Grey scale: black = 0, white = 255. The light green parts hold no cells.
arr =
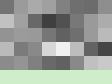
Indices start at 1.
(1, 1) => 116
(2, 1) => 193
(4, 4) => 215
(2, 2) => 161
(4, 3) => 137
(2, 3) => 104
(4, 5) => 241
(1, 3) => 170
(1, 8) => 142
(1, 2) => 155
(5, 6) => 137
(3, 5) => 97

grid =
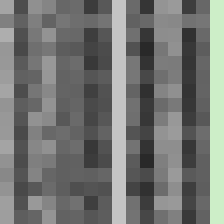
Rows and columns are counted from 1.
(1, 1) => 164
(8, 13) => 121
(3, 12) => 141
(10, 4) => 104
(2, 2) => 97
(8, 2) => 94
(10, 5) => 109
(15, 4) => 133
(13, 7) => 96
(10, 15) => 109
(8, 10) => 113
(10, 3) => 129
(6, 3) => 100
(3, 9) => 196
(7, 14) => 52
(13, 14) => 90
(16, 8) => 93
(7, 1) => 165
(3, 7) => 62
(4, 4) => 119
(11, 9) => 196
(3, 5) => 105
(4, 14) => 56
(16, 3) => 101
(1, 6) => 107
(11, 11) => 51
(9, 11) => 55
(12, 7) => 60
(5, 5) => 102
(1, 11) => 53
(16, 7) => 86
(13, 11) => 75
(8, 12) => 107
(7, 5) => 100
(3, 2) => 80
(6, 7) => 85
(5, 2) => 90
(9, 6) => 106
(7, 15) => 100
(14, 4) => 107

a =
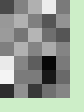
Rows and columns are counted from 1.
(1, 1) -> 73
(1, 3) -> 176
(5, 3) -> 93
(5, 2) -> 133
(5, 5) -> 122
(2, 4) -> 85
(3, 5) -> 85
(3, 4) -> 111
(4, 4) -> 171
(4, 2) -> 177

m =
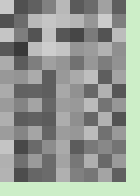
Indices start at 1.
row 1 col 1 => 201
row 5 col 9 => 146
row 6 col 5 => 153
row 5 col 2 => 92
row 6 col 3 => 171
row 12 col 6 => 119
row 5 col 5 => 149
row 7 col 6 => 145
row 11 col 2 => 72
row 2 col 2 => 108
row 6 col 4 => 94
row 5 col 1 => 172
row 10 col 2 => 133
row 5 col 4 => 160
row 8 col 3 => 164
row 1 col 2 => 80
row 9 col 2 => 92
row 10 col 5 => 156
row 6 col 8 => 94
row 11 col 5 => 170
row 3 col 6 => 70
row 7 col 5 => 168
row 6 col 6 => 170
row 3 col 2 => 126
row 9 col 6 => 143
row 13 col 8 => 164
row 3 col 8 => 83
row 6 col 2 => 148
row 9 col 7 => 103
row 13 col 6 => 128
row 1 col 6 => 90
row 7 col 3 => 99
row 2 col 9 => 126
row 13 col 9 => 95
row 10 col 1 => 156

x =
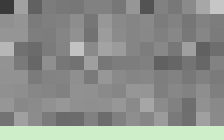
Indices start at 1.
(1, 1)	58
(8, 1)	150
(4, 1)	183
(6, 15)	129
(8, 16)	137
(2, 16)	125
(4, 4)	123
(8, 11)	166
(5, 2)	122
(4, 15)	97
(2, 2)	148
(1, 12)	129
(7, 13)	135
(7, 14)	130
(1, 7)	129
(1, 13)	120
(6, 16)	123
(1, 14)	138
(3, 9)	139
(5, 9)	125
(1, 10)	150
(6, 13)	130
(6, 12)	126
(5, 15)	103
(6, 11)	135
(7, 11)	149
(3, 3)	126
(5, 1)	147
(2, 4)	127
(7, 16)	127
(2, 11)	137
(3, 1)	149
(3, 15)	134
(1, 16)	198
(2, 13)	130
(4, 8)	163
